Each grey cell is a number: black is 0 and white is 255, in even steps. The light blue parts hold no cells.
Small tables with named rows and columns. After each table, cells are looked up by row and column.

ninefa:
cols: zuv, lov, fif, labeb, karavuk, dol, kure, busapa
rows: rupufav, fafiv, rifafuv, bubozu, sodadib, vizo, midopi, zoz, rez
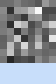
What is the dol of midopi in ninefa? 195
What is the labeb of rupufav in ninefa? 108
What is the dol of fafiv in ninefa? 248
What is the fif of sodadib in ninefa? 52
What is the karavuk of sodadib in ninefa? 86
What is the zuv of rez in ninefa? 114
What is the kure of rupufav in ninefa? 152
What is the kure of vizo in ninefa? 78
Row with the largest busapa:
vizo

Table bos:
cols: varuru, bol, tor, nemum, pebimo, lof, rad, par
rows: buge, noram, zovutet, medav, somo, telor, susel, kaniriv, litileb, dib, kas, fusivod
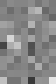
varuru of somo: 143
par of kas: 134
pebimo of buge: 140
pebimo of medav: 180
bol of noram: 109
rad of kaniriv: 128

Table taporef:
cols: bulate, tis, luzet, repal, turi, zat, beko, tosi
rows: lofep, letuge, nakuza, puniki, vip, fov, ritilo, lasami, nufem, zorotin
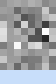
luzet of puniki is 91
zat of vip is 79
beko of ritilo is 140
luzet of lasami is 174
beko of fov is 38
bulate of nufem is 199
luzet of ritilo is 249
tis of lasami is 153
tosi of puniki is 129
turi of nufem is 123

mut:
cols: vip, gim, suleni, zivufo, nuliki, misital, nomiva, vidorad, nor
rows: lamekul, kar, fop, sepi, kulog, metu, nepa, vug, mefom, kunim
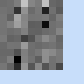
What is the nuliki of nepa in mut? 111
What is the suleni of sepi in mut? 159
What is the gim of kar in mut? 110
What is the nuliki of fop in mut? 116
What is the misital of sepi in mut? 96
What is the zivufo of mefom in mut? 129
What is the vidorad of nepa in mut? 115
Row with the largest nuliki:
lamekul

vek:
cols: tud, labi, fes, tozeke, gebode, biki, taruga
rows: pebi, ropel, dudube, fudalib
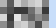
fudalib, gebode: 154
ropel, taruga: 57
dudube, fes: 228
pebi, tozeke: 172
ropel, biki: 172
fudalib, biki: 77
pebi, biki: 213
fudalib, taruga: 178
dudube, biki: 140
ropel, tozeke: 57
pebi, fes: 209
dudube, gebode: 100
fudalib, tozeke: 208

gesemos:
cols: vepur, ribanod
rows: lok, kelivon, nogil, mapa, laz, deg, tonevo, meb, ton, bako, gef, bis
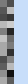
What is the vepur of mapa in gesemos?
185
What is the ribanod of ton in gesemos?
132
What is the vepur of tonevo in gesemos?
168
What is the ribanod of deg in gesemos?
107
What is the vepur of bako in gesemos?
94
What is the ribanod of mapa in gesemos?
204
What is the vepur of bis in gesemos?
170
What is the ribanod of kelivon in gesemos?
187
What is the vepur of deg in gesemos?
195
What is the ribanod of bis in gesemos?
91
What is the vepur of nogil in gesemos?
74
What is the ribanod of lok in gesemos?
77
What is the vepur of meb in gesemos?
168
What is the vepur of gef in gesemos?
143

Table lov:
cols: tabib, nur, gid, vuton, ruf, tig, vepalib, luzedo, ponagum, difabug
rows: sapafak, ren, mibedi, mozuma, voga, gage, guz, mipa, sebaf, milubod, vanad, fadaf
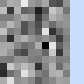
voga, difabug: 137
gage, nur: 47
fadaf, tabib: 171
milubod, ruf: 167
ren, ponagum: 172
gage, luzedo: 124
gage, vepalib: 145
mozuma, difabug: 149

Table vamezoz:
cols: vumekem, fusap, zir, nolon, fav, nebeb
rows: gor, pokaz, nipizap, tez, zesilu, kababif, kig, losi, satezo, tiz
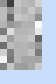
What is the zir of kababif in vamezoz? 187
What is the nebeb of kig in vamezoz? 151
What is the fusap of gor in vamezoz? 62
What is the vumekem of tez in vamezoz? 180
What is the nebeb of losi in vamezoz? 123
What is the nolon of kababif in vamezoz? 187
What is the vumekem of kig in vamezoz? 111
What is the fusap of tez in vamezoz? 150

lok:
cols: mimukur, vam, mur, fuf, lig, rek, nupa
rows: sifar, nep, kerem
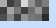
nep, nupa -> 73
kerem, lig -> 120
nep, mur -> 119
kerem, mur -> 66
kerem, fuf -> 147
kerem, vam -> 134
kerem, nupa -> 42
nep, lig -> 110
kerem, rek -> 111
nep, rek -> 148
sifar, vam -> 62
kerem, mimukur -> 79
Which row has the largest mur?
nep

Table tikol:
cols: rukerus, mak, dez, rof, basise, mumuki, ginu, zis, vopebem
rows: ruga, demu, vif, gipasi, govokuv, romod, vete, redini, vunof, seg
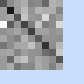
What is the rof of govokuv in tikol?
143
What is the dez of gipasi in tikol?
150
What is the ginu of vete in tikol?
51
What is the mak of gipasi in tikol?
91
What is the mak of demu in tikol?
24
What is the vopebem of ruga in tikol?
169
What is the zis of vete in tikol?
142
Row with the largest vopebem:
gipasi

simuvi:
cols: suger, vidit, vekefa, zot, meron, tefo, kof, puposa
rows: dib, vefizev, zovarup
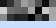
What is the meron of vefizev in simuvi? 167
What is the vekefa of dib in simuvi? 104
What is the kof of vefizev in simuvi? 200
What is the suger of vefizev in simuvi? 208
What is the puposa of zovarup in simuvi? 167
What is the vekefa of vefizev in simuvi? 102
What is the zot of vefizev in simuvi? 96
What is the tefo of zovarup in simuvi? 74

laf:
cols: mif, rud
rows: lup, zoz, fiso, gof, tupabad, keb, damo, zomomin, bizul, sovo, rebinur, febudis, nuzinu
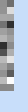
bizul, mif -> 185
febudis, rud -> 253
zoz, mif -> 147
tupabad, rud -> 145
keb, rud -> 159
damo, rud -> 139
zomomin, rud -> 174
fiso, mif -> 167

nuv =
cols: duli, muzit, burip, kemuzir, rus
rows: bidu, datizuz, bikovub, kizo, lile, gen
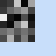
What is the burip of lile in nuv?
90
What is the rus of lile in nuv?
84
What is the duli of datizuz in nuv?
58
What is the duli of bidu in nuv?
47
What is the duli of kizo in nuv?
36
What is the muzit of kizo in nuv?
10
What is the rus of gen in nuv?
39
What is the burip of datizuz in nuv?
126
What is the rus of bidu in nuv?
162
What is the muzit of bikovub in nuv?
24
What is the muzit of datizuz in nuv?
104

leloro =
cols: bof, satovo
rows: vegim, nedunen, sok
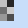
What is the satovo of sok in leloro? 77
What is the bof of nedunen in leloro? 111
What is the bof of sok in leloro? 152
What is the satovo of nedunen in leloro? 203
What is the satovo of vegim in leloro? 38
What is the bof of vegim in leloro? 194

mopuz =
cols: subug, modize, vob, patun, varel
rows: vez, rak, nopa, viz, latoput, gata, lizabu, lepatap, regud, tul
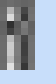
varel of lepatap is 113
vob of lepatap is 126
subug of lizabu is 109
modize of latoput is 66
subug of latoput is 100
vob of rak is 121
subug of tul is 110
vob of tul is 130

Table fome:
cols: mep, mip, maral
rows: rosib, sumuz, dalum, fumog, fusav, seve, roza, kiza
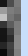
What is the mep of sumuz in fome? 157
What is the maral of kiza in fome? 128
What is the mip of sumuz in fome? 125
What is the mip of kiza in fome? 60
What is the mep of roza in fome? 38
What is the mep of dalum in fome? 194
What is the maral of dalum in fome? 100
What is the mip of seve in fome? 44
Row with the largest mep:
dalum

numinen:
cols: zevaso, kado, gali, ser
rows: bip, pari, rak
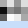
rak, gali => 235
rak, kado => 251
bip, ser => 221
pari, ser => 155
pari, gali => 117
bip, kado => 226
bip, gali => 149
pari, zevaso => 14
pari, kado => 138
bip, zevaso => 172
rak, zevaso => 95
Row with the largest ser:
bip

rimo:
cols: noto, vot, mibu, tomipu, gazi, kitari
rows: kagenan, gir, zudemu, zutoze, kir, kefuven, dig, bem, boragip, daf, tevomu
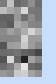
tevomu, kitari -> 144
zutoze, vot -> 91
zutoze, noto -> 105
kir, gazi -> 212
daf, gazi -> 106
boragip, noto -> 84
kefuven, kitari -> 155
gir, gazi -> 120
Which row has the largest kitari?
kir

